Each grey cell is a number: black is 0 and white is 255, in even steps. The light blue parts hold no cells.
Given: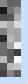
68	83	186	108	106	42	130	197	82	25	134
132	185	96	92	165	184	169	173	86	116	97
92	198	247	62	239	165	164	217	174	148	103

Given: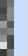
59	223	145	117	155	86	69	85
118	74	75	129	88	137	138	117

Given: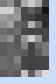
92	109	109	92	92	125	109	142	159	208	125
101	101	101	101	101	146	101	161	146	206	146
88	110	132	99	88	88	110	99	155	143	88
191	71	71	91	131	151	71	91	71	71	171
93	65	65	65	65	203	65	175	65	93	203
169	69	69	89	109	149	69	109	49	69	169
221	70	70	120	120	70	70	45	45	19	70

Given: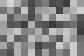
103	167	100	165	158	190	115	177
83	104	190	173	85	94	161	211
177	175	95	197	90	140	98	172
123	132	106	130	64	132	198	118
197	157	193	136	177	76	79	73
85	68	156	174	91	122	154	102
160	97	183	101	82	190	163	123
98	91	127	198	59	126	174	74
139	202	88	173	81	199	69	81
110	155	191	195	98	191	151	60
203	204	147	166	112	143	177	193
123	119	108	63	71	87	208	155

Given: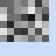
150	225	115	223	178	101
44	166	39	110	103	109
183	64	151	114	147	142
165	55	164	65	165	119
117	174	122	22	233	182
164	80	216	163	137	57
93	204	182	54	108	159

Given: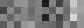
92	136	68	113
141	101	137	104
88	136	101	145
149	130	136	149
161	115	105	118
116	125	131	129
111	33	121	28
105	128	92	132
82	67	147	66
147	111	106	120
110	214	174	202
145	151	162	158
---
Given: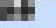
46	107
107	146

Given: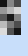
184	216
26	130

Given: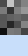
51	127
97	104

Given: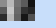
199	106
184	99

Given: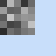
97	101
196	134

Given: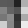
99	84
139	49
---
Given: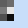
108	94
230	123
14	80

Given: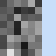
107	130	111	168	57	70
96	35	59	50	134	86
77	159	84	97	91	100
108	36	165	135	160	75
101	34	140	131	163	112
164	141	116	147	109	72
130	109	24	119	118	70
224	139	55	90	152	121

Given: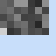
92	149	150	57	43	142	103
112	79	91	62	131	67	101
94	131	65	68	72	127	71
74	104	111	70	39	132	106
52	63	104	74	81	63	207

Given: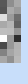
142	169	88
170	154	84
154	109	223
181	98	169
188	149	190
152	45	254
151	178	74
165	180	130
144	185	167

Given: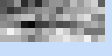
95	150	43	97	40	113	147	150	127	187	155	188	208	94	84
53	74	102	125	141	152	142	91	151	161	167	173	191	206	90
148	171	188	193	115	167	129	173	197	167	205	222	139	121	128
133	112	23	8	59	64	101	76	82	103	138	161	174	148	142
243	211	173	177	138	186	173	231	205	149	178	115	116	116	199
177	177	156	113	148	165	207	211	231	212	206	241	165	206	177

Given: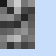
152	205	118	144	26
44	171	71	62	112
142	96	37	85	134
58	47	129	94	54
102	132	146	109	94
169	186	112	122	130
52	99	66	83	116

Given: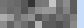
109	104	88	51	118	121	197	115	140	93	115
105	111	85	117	144	153	150	103	131	92	119
156	111	134	145	86	111	94	114	104	125	173
99	128	110	87	179	91	92	82	99	136	140

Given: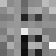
139	150	104	138	142	187	169	189
163	149	115	166	171	144	192	139
128	154	33	114	57	139	131	123
150	152	137	147	137	145	146	141
165	154	234	167	170	121	125	125
115	153	13	98	33	162	125	147
174	147	25	179	172	123	251	108
129	154	13	112	34	126	135	103

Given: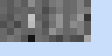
91	110	93	140	108	92	119	127	104	108	129	92	101
91	98	103	98	108	76	100	120	104	108	129	124	105
84	110	103	195	99	92	120	148	104	119	153	53	96
98	72	103	185	115	81	114	147	104	140	129	93	80
84	116	103	100	108	92	145	120	103	108	129	93	105
119	110	85	19	110	104	84	68	97	79	74	162	105
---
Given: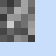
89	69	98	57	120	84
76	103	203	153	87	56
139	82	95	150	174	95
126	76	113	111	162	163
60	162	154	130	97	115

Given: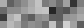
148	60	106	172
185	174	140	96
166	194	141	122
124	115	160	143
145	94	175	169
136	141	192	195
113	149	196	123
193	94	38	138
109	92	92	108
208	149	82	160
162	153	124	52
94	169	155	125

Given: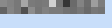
99	138
132	130
120	120
80	166
140	122
117	119
129	122
122	209
122	115
113	53
109	106
118	131
105	108
119	158
115	124

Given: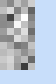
188	201	186	196	137	156	138	140	190	166
206	213	198	170	133	208	143	69	218	136
154	164	178	118	219	166	247	190	131	194
60	186	145	130	195	222	193	254	189	161
191	105	173	194	146	110	147	130	100	205

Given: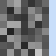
76	89	49	162	114	134	97	97
154	82	152	34	167	76	43	138
75	145	137	108	166	60	136	164
141	40	90	57	59	52	73	82
56	148	82	71	134	118	140	52
198	143	107	97	50	156	107	77
106	84	87	134	87	87	69	105

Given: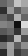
43	113	41	89	131	99	47	102
156	160	64	104	121	73	151	122
60	94	183	51	15	176	92	195
88	143	76	154	218	101	132	167
